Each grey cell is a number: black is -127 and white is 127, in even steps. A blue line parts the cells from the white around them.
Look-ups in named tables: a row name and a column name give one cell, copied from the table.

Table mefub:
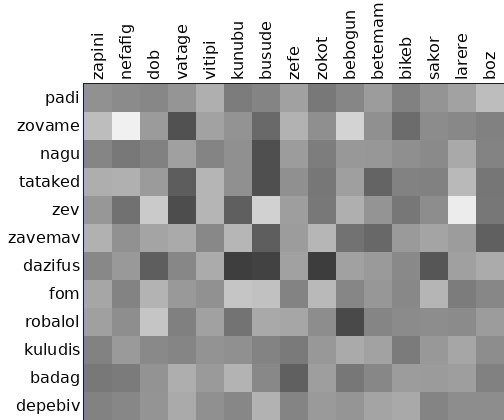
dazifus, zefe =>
33
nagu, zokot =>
-2
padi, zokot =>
-7
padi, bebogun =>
6
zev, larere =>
108
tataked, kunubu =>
16
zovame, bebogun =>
83
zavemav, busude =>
-33
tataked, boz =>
-9
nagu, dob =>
1
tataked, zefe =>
16
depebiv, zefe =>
4
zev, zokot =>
-7
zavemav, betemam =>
-23
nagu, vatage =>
32
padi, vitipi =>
47
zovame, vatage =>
-46

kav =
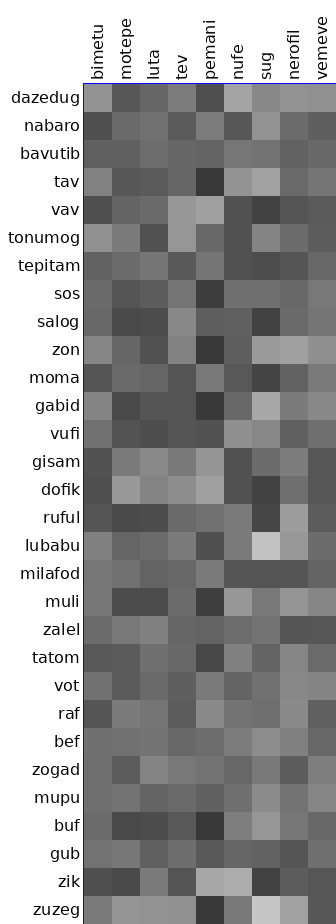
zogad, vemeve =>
-1
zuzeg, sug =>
70
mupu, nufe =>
-15
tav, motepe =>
-40
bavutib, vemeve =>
-23
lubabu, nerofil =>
24
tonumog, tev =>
22
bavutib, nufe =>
-9
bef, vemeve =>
-24
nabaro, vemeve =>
-32
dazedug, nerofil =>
18
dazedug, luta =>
-25
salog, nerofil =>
-21
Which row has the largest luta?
zuzeg

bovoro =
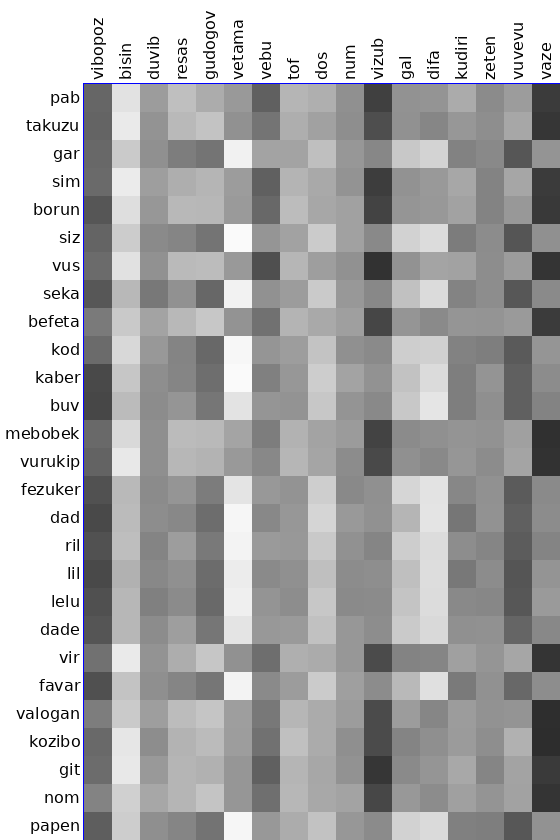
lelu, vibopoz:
-47
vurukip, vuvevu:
36
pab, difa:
20
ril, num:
17
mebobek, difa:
16
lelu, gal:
68
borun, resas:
56
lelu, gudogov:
-22
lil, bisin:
49
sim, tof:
52
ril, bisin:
62
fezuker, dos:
78
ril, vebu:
26

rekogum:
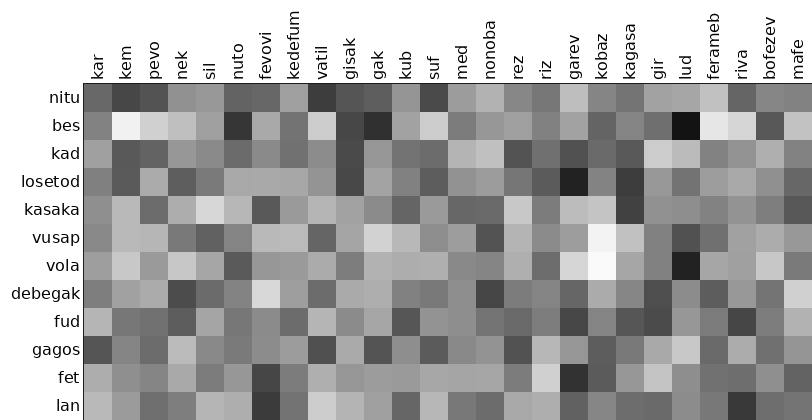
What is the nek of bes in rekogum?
63
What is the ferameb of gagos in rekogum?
-22
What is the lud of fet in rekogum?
14
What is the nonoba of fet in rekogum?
38
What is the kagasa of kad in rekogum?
-38
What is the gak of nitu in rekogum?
-33
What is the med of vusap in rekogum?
29
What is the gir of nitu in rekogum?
34
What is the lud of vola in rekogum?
-93
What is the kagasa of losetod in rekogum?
-67
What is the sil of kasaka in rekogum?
87
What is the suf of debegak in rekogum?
-6
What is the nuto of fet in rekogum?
23
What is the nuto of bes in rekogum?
-73
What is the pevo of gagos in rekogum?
-19
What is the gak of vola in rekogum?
50
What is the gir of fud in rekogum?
-52

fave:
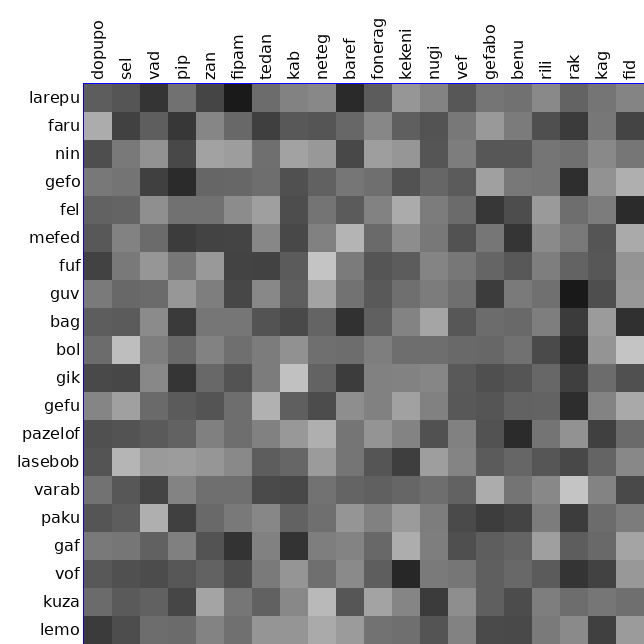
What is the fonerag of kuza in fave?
35
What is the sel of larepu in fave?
-42
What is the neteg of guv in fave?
35
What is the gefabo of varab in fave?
44
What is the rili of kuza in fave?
-1
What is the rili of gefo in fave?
-10
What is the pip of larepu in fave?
-14
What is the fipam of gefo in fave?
-24
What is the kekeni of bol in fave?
-17
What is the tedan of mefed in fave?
7
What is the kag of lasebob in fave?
-27
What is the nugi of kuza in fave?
-68
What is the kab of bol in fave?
17
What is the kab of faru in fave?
-39
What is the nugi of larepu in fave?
3
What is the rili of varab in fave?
8
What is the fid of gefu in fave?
41
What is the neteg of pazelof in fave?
47
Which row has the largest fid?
bol

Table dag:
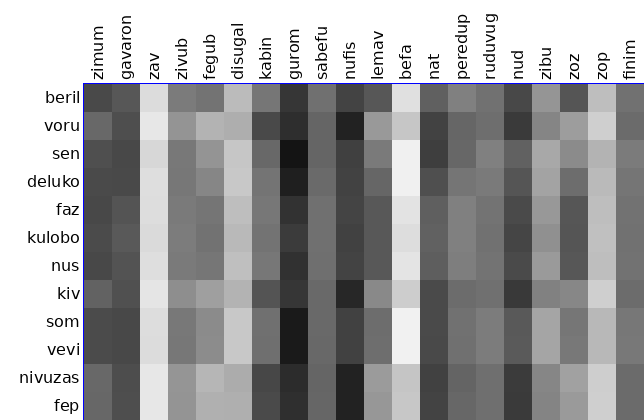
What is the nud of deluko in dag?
-42
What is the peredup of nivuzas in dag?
-27
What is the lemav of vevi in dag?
-17
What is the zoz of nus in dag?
-40
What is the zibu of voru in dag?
5
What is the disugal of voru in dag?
46
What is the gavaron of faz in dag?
-43
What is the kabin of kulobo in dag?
-12
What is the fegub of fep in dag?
48
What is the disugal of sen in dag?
70
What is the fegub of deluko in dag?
6
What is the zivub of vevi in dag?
-8
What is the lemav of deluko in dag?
-25
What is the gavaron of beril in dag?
-40
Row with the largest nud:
sen

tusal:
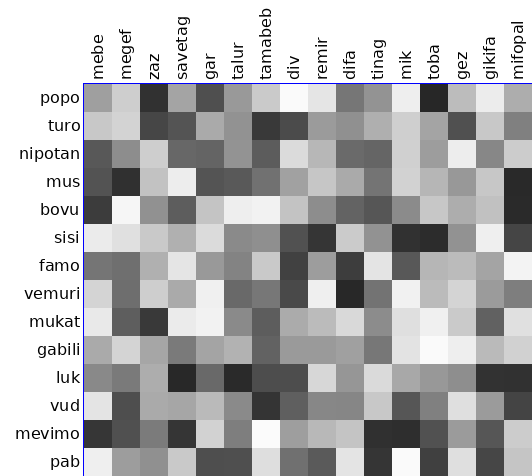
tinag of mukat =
12
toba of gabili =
122
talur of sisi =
10
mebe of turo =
72
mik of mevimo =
-81
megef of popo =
78
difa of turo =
16
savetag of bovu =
-34
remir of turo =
27
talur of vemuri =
-22

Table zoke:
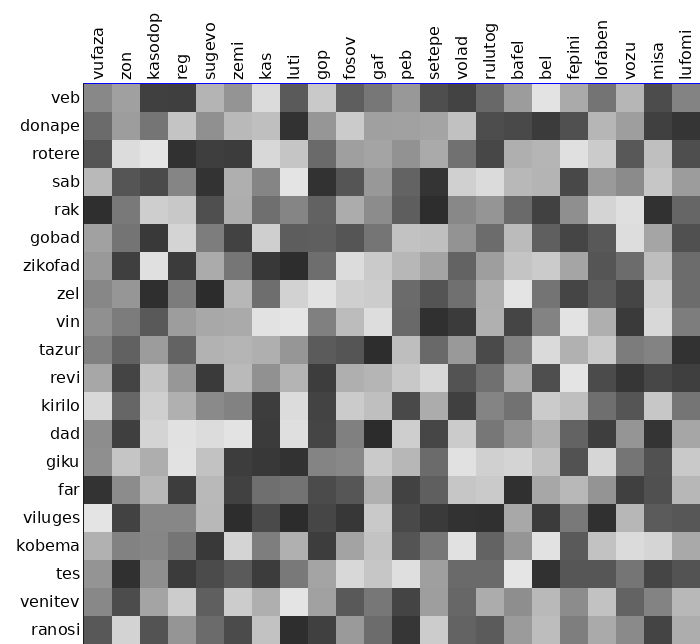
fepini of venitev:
12
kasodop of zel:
-80
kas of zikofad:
-71
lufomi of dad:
38
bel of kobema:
98
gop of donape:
22
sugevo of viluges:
56
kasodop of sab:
-53
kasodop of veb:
-63
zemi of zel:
55
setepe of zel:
-43
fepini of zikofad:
37

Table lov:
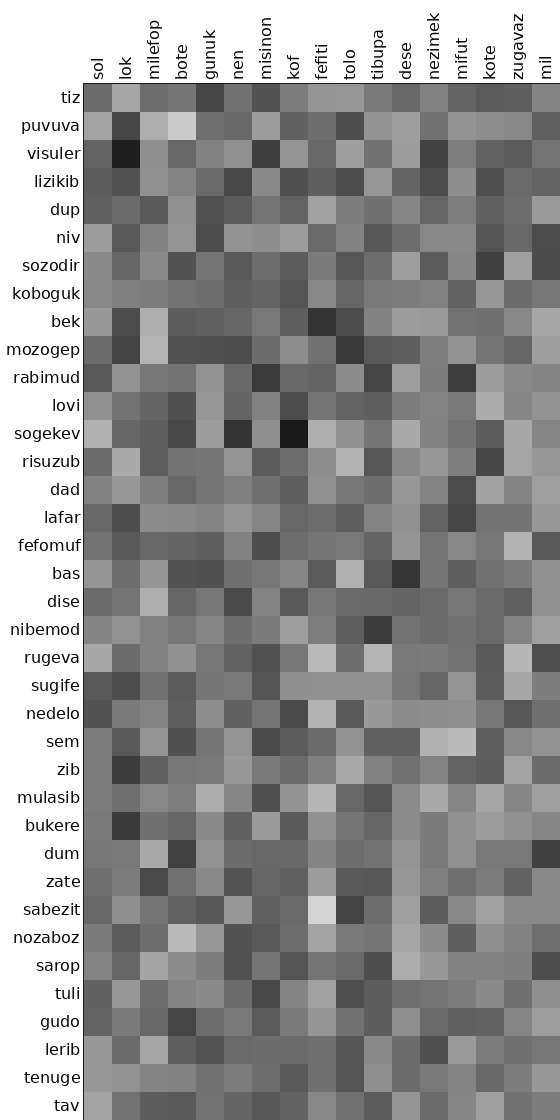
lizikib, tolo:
-52
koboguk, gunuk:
-17
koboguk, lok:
0
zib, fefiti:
0
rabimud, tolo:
12
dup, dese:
6
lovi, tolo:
-28
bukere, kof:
-38
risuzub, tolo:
51
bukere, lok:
-70
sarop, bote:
12
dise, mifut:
-8
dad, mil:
31
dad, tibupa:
-17
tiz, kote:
-37
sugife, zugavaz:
39
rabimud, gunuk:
18

